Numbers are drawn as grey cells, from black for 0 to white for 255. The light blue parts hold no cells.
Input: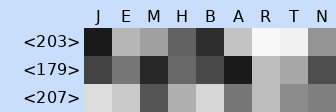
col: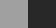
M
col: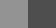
N
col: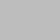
R
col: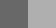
H
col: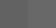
H

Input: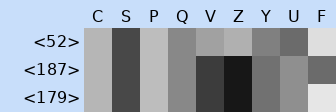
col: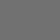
Y
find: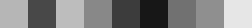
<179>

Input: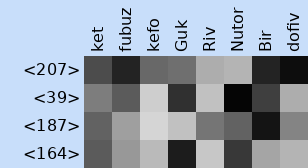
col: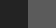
fubuz
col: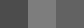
ket
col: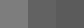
ket
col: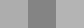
dofiv
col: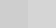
kefo

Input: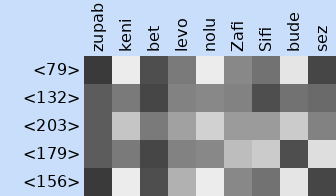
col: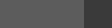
zupab
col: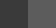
zupab
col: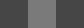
bet
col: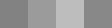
Zafi
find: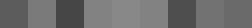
<132>
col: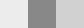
nolu

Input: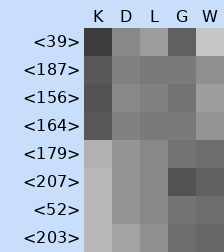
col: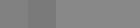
L
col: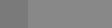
L
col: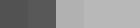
K
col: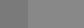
L
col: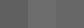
W
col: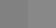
D

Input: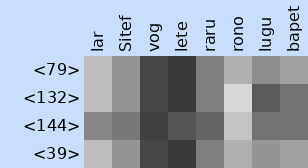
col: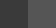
lete
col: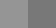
Sitef
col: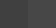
vog
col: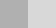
rono
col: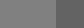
raru

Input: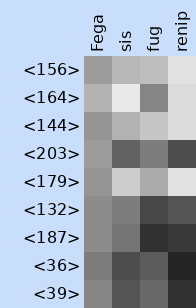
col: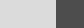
renip
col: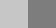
fug

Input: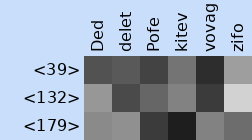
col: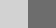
zifo
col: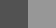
Ded
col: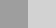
zifo
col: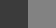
vovag
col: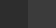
vovag

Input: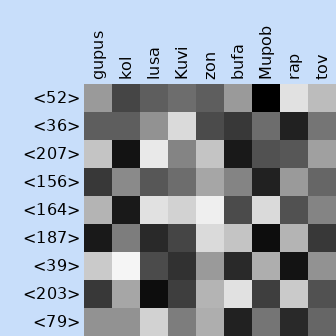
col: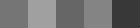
tov
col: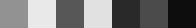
lusa
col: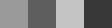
gupus

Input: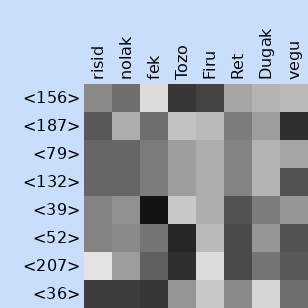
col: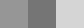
Dugak
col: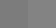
Ret
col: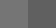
fek

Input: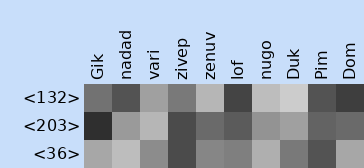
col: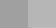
vari
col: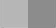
vari
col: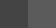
lof
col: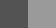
nadad
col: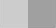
Duk
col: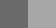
Dom
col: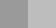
nadad

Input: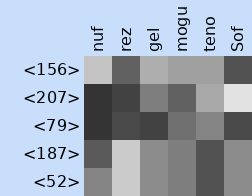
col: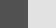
Sof
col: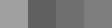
mogu
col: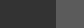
nuf
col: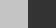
nuf
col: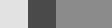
Sof
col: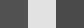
Sof

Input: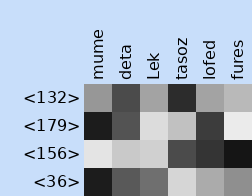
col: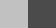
tasoz
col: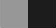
mume
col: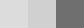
Lek
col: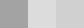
Lek
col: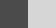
tasoz

